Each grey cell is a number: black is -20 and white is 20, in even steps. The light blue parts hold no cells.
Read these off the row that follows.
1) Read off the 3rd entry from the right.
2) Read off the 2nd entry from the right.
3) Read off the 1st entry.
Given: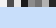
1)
-2
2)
8
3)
18

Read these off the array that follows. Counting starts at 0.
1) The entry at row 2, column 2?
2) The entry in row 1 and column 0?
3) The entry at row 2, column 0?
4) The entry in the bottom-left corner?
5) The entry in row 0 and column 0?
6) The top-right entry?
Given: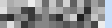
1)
-1
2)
15
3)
-9
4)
3
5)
13
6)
-1

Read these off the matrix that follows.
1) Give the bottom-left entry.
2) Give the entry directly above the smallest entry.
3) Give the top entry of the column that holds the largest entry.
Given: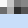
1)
-3
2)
-1
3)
19

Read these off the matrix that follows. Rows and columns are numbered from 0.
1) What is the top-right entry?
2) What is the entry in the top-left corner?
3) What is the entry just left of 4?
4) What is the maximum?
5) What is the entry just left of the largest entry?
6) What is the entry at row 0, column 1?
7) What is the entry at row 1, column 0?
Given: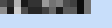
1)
-2
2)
-8
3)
-12
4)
12
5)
-16
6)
-12
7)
2

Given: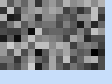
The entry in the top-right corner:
8
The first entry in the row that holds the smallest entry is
4
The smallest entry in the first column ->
-16
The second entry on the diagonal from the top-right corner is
10
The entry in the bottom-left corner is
-10
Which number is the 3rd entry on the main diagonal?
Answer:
-14
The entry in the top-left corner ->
8
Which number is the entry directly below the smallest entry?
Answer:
8
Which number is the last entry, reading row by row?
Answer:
-8
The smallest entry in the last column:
-14
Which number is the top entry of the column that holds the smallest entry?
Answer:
2
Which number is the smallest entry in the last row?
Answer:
-16
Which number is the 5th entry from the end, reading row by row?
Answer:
-2
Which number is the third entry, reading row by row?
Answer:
2
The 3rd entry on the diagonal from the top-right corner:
2
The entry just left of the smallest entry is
-4
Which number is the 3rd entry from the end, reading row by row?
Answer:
-10
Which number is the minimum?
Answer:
-20

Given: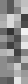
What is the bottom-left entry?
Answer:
-4
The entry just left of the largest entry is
-2
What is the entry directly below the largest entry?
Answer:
10
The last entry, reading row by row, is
6
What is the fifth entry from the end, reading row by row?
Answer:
4
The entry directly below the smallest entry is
-2
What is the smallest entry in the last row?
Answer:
-6
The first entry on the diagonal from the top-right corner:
10
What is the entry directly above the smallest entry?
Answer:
14
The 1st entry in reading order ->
0
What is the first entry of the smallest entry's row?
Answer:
-4
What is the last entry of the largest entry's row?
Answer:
18
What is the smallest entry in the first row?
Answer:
-6

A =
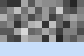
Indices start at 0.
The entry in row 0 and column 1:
-12
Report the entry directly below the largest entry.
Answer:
8
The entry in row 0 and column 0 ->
-8
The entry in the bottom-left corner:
4
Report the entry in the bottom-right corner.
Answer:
0
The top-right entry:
-4
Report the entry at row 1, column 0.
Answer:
-4
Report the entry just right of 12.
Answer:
-6
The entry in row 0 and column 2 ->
-12
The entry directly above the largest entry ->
-2
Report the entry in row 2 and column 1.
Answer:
0
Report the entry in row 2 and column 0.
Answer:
8
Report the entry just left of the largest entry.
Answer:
6
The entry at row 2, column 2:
-6

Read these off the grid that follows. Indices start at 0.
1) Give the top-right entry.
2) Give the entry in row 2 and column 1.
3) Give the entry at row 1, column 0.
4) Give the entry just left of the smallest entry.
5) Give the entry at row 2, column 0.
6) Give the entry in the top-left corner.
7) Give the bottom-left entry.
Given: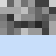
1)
12
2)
-12
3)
6
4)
-8
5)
-2
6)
14
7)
2
